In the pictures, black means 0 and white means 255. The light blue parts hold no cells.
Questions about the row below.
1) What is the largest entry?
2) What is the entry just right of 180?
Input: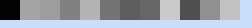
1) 202
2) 116

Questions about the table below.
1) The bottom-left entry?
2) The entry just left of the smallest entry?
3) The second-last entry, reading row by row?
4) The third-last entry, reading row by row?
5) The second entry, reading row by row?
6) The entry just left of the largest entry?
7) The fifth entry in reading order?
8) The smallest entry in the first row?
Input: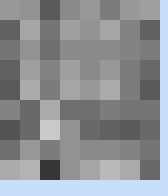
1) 171
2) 179
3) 171
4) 186
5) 146
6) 105
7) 152
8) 90

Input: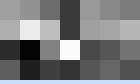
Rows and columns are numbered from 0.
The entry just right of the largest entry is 72
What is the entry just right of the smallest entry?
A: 130
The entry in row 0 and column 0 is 160
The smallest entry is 4
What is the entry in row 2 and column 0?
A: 44
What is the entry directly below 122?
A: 182
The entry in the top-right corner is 122
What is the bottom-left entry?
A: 94

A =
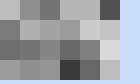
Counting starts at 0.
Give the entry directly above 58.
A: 103
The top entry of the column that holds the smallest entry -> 182
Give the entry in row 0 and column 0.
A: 189
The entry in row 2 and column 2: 134
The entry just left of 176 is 122
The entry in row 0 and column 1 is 142
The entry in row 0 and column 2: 116

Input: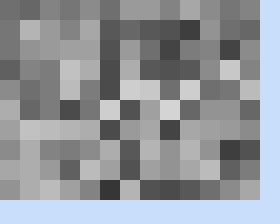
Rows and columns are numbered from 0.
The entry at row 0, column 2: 131
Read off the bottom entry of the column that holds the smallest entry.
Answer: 54
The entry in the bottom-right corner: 167
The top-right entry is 131
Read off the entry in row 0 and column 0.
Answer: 111
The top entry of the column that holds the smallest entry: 111
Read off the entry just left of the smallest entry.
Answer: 131
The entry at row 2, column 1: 147
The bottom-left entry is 147
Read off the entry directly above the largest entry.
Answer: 111
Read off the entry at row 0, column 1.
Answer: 103
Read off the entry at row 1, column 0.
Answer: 118
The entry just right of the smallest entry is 180
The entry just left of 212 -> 160
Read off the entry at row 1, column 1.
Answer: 180
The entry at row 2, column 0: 118
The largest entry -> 212
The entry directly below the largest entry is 68

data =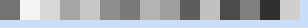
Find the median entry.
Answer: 159
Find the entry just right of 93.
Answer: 193
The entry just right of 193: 75
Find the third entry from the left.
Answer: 215

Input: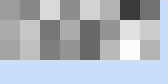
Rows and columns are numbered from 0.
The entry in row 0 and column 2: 217
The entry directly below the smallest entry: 224
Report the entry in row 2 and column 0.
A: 163
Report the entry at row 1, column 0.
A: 171
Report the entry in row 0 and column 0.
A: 156
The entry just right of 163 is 191
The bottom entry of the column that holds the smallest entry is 252

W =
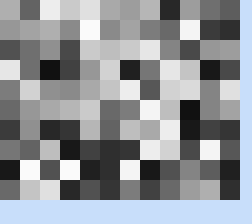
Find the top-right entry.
93
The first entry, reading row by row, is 175
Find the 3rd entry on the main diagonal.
144
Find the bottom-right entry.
47
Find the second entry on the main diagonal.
163
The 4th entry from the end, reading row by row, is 105
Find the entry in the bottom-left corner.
105
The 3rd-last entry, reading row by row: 157
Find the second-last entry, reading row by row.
175
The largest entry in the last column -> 224
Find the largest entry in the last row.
224
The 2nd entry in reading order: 99
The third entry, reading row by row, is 237

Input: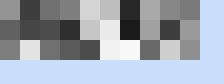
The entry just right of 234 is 27
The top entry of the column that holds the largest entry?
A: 40
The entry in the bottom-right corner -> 142
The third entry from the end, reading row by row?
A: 105
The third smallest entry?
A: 47
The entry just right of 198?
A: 234
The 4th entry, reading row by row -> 127
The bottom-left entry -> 127
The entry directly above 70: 62

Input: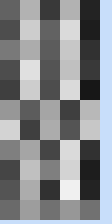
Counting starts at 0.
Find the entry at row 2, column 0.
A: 121
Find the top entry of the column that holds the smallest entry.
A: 35
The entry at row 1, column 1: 205
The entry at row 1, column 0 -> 77
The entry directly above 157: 172
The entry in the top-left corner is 98
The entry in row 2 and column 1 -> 172
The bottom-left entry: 106
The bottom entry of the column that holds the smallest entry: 113
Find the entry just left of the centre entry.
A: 92
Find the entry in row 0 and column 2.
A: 57
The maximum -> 240
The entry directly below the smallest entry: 184
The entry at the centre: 165
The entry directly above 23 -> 57

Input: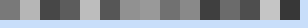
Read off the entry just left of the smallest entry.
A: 197
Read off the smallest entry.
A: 55
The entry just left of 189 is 92
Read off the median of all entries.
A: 113
